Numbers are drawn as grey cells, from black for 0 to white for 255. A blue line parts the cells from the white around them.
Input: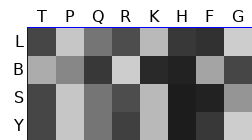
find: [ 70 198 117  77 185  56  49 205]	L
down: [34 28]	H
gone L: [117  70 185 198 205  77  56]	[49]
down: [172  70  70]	T

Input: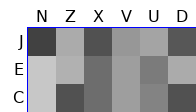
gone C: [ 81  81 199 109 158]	[131]
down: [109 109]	X
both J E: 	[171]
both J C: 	[81]
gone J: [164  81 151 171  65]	[87]
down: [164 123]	U
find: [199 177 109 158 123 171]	E

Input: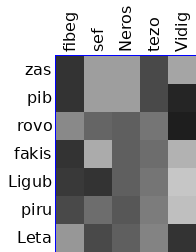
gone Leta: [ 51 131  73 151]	[95]
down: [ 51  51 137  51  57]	fibeg
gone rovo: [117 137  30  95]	[101]
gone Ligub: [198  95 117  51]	[57]

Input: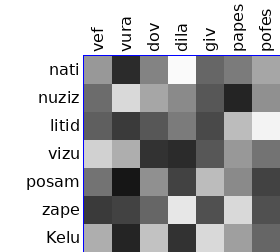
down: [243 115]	pofes
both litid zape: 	[58]

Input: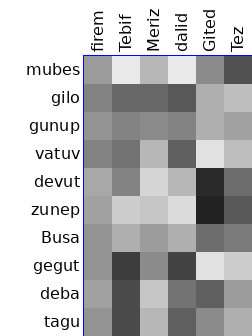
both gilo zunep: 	[89]
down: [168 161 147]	firem
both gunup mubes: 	[139]
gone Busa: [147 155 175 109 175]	[123]

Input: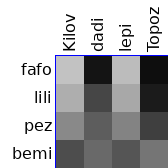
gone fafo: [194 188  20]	[14]
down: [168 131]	lepi
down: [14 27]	Topoz

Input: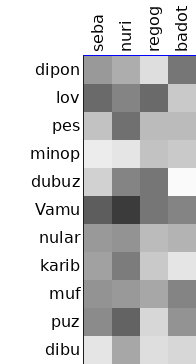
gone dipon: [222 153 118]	[173]
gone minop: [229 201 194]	[236]
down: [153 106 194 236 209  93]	seba
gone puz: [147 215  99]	[139]
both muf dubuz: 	[132]
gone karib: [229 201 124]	[161]
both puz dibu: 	[215]

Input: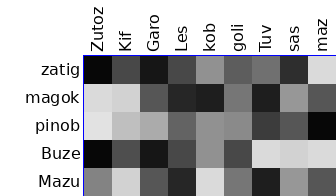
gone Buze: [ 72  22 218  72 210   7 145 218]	[78]
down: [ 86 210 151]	sas
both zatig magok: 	[218]
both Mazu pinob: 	[86]
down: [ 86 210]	sas

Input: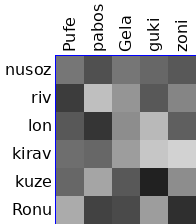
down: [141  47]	zoni
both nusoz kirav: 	[103]
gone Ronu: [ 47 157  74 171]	[66]
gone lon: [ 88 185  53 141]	[95]

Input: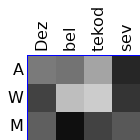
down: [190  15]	bel
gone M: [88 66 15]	[95]
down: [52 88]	sev
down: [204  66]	tekod
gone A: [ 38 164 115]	[122]
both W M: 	[66]

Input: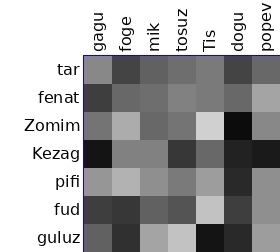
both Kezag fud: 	[55]
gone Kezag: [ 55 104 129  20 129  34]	[26]
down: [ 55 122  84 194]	tosuz
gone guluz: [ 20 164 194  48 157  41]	[97]
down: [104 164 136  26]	popev
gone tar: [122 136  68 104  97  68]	[110]
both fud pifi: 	[143]

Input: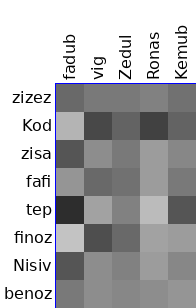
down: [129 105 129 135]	Zedul
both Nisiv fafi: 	[156]
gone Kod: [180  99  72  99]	[65]
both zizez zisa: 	[121]
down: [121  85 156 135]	Kemub
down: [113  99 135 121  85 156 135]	Kemub

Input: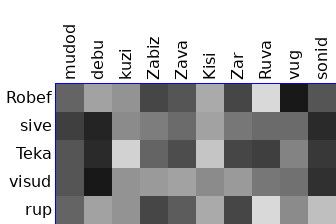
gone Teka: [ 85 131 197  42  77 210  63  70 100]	[56]
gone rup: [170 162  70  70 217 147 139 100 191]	[92]

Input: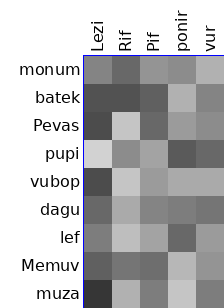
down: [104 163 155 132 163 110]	Pif
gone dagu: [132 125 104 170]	[117]
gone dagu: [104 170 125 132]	[117]
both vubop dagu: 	[170]
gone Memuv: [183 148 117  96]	[110]

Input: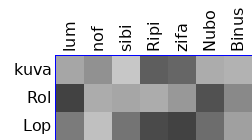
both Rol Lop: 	[66]
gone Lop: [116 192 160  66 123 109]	[74]
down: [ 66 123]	lum
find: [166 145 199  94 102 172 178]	kuva

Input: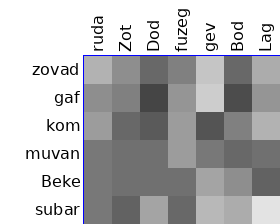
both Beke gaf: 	[142]
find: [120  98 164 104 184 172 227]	subar
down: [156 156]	fuzeg
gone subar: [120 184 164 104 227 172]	[98]
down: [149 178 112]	Lag
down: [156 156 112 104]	fuzeg
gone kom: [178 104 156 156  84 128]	[90]

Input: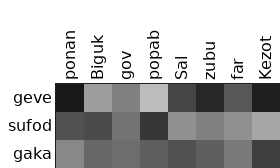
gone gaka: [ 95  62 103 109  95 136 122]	[81]
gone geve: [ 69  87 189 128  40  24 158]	[32]
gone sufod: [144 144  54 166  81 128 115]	[75]

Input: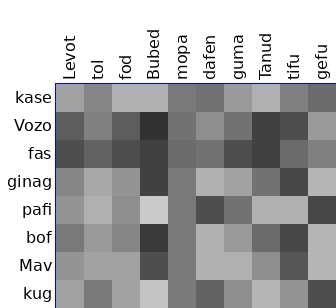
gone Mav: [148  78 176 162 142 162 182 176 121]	[86]
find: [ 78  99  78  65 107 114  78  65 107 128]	fas
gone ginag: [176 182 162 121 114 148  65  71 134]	[168]

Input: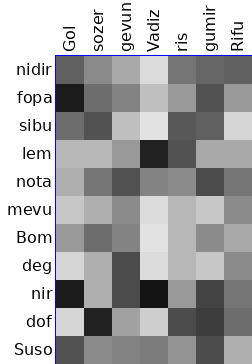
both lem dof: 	[33]
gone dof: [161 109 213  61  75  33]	[206]
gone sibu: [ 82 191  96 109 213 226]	[88]
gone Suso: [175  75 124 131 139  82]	[147]
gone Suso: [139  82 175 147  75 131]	[124]
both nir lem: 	[153]

